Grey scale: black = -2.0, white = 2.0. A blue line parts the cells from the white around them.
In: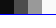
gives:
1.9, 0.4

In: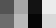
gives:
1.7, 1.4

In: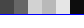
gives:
1.6, 1.3

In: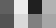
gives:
1.7, 1.4

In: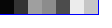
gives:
1.7, 1.1

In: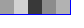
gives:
1.3, 0.8

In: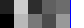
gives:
1.2, 0.9

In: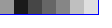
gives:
1.5, 1.0

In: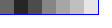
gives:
1.6, 1.0

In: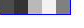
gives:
1.8, 0.9
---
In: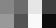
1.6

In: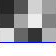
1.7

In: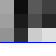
-0.8

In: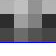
0.0

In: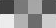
0.6

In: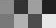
0.5

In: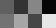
0.1

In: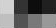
-1.8
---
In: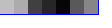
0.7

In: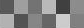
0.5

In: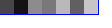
-1.7

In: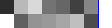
0.9

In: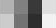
0.0

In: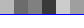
-0.3

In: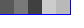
-0.1
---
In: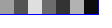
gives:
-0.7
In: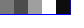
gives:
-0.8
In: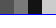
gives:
-0.1
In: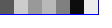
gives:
1.2
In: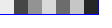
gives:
-0.9
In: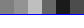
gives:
0.3
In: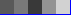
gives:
-0.1
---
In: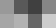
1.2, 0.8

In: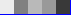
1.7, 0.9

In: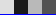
1.5, 0.9

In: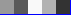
1.9, 0.8

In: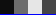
1.6, -0.3

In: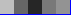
1.0, 0.3

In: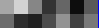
1.3, 0.6

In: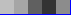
1.0, 0.6
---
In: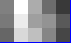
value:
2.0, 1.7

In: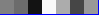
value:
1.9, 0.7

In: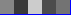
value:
1.2, 0.1

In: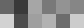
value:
1.3, 1.2

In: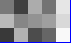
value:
1.9, 1.6

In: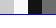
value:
1.9, 1.2

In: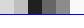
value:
1.9, 1.4

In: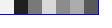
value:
1.8, 1.4

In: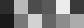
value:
1.7, 1.3

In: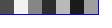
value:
1.8, 0.9
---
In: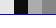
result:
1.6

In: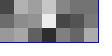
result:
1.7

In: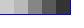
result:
1.2

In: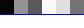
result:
1.9

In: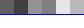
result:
1.6

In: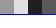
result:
1.5
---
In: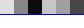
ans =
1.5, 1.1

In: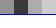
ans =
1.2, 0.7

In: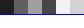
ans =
1.8, 1.3

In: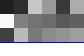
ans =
1.9, 1.1

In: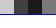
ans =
1.2, -0.1

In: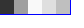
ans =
1.9, 1.5

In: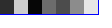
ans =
1.6, 1.2
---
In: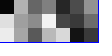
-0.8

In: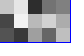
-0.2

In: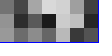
0.5

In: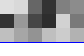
0.0

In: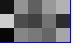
0.4

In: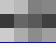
0.0

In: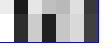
1.5

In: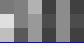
0.2

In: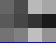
0.9

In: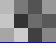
-0.7
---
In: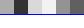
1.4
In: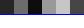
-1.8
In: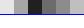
-1.5
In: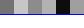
0.2
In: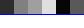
0.5
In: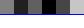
-0.5
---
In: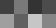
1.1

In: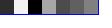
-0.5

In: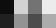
-0.8

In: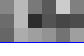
-0.2

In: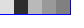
0.4

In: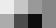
-1.8

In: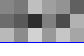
1.1
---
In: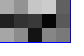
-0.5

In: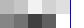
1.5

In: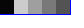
-0.7

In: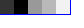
1.8

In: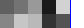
1.3

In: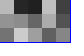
-1.0

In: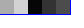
-0.8

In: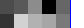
-0.4

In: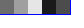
-0.8

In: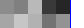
-1.4
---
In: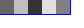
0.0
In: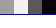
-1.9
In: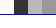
0.4
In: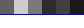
-1.6
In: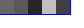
-1.0
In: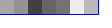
0.9
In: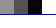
2.0
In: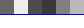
0.9
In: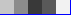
1.8
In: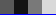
1.4
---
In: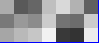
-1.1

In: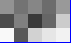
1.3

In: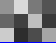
-1.3

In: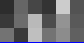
-0.2

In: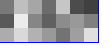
-0.2

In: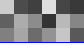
0.3
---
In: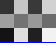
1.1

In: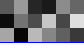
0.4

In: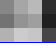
0.6

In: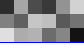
0.6

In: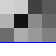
1.2

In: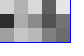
0.8

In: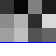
-1.9

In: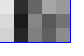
-1.3

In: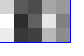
-0.6
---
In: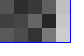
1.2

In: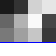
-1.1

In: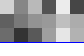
0.8

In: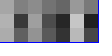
-0.9

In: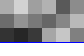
0.0

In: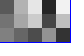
-1.2
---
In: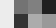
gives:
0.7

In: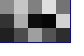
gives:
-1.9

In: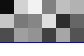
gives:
-1.3

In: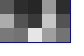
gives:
1.1

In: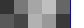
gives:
0.4

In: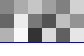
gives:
1.0
